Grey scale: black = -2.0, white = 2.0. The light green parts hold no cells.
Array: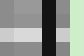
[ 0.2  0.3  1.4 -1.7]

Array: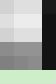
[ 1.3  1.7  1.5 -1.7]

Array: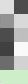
[1.5 1.4]

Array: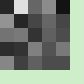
[-1.4 -1.4 -1.2 -0.7 -0.8]

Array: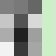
[ 0.0 -0.7  0.5]

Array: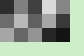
[-1.3  0.9  0.3]

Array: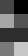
[-0.9 -0.7]
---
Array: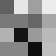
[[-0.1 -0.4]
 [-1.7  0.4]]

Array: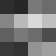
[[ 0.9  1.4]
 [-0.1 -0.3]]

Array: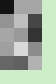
[[ 1.0 -0.9]
 [ 0.4 -1.2]]

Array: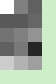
[[-0.6 -0.4]
 [ 0.0  0.3]]

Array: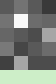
[[ 1.9 -0.3]
 [-0.6 -0.8]]

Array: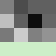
[[-0.5 -1.8]
 [ 1.2  0.0]]

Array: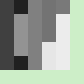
[[0.3 0.0]
 [0.3 0.0]]

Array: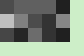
[[ 0.0 -0.8]
 [-1.4 -0.3]]

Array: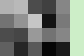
[[ 0.3  1.1]
 [-0.9  0.4]]
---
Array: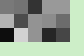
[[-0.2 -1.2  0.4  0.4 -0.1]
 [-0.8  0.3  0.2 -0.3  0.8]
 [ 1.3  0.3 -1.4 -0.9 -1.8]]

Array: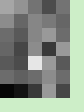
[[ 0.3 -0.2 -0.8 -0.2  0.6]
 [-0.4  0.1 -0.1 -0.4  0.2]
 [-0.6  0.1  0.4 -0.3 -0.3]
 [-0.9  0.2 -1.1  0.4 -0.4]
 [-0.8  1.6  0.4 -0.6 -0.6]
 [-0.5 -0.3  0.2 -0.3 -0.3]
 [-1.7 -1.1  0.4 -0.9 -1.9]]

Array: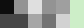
[[ 0.3  1.5  0.3  0.5 -1.8]
 [-0.9  0.6 -0.2  1.3 -0.9]]

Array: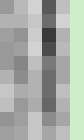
[[ 0.9  1.3 -0.6  1.0  0.4]
 [ 0.8  1.1 -0.3  1.3  0.8]
 [ 0.3  1.2 -1.1  0.8  0.5]
 [ 0.5  1.3 -0.8  0.9  0.4]
 [ 0.1  1.0 -0.1  0.6  0.4]
 [ 0.2  0.8 -0.3  0.6  0.8]
 [ 0.7  0.8 -0.3  1.0  1.1]
 [ 0.4  0.7 -0.4  0.8  1.0]
 [ 0.5  1.1  0.2  0.6  0.3]
 [ 0.6  1.1  0.6  1.0  0.5]]

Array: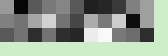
[[-1.9 -0.6 -0.1  0.1 -0.6 -1.5 -1.4 -1.1  0.0  0.5  0.4]
 [-0.2  0.6  1.3 -0.2 -0.9  0.7 -0.1  1.2 -1.8  0.5  0.0]
 [-0.2 -1.3 -0.2 -1.3 -1.4  1.7  1.9 -0.1 -0.3 -1.3 -0.6]]

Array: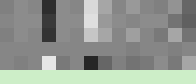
[[ 0.2  0.1 -1.3  0.2  0.1  1.4  0.6  0.1  0.4  0.1  0.0  0.3 -0.4  0.0]
 [ 0.2  0.2 -1.1  0.2  0.2  1.5  0.4  0.2  0.1  0.2  0.2 -0.2 -0.5  0.1]
 [ 0.2  0.1 -1.2  0.2  0.1  1.1  0.6  0.1  0.5  0.1 -0.1  0.6 -0.2  0.0]
 [ 0.1  0.1  0.1  0.1  0.1  0.1  0.1  0.1  0.0  0.1  0.1  0.0  0.1  0.1]
 [ 0.0  0.1  1.6 -0.1  0.1 -1.4 -0.4  0.0 -0.2 -0.1  0.2 -0.1  0.6  0.1]]
